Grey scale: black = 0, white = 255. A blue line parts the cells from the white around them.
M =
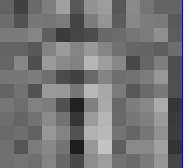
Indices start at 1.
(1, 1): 99
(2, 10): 135
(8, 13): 54
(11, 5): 115
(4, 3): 88
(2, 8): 148
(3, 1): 122
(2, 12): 122
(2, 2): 82
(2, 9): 92
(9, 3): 114
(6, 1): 118
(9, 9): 105
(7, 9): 123
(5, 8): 158
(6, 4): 111
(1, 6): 88
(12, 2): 116
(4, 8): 133
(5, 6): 130
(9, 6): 54
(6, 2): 119
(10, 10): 102
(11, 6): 30
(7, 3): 82
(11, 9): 94
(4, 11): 101
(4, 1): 99
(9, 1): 110
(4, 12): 93
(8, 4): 125
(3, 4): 95
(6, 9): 110
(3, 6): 69
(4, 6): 132

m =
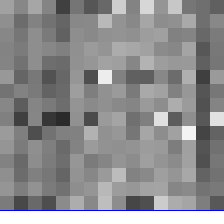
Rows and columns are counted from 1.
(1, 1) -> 161
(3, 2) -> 118
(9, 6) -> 145
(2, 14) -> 169
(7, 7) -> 126
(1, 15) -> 111
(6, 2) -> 101
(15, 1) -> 123
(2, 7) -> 137
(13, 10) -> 130
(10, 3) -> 78
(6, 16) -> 154
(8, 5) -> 109
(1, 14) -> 118
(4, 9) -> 172
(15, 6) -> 173
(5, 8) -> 162
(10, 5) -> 128
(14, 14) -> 138
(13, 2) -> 108
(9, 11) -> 127
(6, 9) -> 129
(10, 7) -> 178
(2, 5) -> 101
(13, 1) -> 143
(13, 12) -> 159
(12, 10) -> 140
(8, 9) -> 137
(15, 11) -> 79
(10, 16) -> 99
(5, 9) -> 159
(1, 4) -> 132
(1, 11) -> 215
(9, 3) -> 134
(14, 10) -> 151
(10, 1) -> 155
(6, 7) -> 79

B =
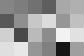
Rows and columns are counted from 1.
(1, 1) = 133
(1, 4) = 94
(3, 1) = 208
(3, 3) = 186
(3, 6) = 225
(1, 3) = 113
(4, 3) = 150
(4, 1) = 223

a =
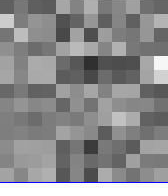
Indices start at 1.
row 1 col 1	96
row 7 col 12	87
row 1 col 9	135
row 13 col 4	176
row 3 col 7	78
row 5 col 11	168
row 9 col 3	108
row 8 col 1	133
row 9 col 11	98
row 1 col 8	121
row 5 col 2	129
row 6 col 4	170
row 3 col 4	140
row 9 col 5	130
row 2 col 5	81
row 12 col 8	115
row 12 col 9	99
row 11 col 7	59
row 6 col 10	98
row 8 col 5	102
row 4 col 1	143
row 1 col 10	160
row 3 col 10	118
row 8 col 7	115
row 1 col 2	119
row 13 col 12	159
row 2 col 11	151
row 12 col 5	99
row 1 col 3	95
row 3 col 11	150
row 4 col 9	177
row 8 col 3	135
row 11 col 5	95
